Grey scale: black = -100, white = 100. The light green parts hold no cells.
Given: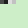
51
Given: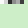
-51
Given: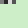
-35
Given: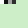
-65
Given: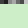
54
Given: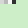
-62
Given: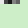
-23
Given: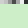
-63
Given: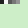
16
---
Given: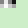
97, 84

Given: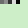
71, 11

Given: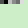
73, 51

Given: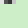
77, 55

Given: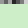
63, 31

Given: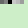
57, 46

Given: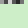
67, 23

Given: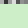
71, 37

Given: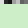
74, 50
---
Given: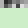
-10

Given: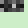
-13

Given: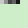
-47

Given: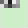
-76

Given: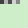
-39

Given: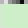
-28

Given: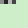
-70

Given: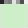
19

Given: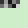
-82
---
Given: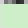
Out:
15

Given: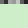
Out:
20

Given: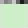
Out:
14

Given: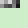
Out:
26

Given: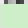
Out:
47

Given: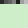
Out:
0
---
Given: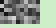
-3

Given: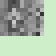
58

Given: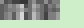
23

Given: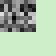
-62

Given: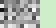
-18

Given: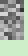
9

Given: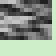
-4

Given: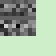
-36

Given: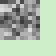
4
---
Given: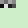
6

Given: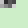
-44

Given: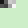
50

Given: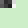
71

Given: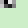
23

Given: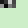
-45

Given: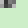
-13

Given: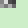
-51

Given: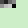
5

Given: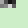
-65
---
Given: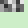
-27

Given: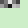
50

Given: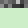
-68

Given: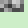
41

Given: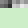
83

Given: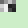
-73
